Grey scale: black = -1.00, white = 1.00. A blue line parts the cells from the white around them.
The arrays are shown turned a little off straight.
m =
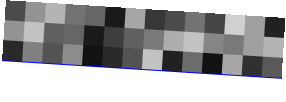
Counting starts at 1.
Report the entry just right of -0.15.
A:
-0.86
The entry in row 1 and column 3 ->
0.41
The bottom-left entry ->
-0.68
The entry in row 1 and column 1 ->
-0.41
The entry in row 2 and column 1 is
0.15
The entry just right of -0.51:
-0.25
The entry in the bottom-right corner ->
-0.30
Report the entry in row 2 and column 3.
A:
-0.25
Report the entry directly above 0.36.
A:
-0.41
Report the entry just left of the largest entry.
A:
-0.46
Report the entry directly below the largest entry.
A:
-0.05

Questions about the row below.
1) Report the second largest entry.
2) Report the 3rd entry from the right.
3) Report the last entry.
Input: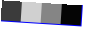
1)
0.04
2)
0.63
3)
-0.96

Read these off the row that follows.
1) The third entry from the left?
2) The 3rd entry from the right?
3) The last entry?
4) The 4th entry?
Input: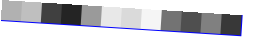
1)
-0.50
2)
-0.38
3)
-0.56
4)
-0.72

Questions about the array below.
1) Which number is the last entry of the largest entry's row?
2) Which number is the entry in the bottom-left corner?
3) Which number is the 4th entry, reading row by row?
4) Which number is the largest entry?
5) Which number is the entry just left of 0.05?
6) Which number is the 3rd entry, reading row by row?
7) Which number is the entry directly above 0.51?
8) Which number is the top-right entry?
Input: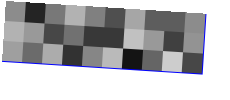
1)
-0.44
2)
0.25
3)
0.40
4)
0.61
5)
-0.61
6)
-0.06
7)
0.30
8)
0.10
